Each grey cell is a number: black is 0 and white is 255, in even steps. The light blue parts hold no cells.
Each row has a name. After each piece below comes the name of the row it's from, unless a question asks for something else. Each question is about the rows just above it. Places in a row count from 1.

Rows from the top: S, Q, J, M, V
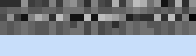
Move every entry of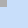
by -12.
[162]
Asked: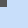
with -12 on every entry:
[75]
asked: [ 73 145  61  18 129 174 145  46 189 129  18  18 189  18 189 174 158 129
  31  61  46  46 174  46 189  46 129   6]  J
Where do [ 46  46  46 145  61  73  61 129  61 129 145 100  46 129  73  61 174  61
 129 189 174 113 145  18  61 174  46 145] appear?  S
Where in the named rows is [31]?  J, 19

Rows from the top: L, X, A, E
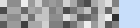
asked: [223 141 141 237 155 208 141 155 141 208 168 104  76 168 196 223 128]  L
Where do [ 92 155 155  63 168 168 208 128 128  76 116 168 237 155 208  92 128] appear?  E
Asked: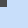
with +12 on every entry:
[88]
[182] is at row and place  A, 11

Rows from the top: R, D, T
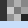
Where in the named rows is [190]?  T, 3
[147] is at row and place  T, 2
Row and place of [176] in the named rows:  R, 3
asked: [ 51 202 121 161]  D

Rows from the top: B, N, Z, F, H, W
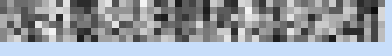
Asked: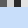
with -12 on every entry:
[ 80 202  31 215]
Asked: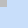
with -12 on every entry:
[177]

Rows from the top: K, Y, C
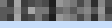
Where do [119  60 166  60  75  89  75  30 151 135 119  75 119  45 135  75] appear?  K
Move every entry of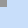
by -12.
[139]
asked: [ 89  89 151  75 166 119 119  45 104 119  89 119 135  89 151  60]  Y
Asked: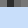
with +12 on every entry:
[131  57 116 131]
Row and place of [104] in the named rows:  Y, 9

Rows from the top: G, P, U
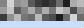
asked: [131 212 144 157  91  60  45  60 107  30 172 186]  G
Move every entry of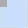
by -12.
[160]
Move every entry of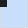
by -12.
[18]
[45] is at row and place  G, 7
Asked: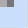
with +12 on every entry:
[184 131]

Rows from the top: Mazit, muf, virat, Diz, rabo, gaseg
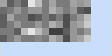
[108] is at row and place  muf, 1
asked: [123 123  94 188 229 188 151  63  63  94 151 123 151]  rabo
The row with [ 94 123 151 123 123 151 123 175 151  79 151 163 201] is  Diz
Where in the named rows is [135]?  gaseg, 6
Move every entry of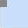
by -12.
[123]
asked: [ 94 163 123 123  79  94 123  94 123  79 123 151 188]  virat

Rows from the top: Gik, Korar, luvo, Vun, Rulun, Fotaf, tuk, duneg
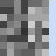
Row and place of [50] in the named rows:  Rulun, 4
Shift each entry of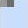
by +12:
[164 120]
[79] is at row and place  tuk, 5
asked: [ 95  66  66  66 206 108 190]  Fotaf
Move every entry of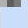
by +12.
[189 107 133]
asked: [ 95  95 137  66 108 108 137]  Gik
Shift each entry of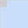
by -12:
[194]

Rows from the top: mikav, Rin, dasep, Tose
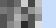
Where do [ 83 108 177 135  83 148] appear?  dasep
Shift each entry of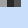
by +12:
[173  54  95]
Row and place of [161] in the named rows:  Tose, 3
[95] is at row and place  mikav, 1
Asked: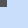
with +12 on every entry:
[95]

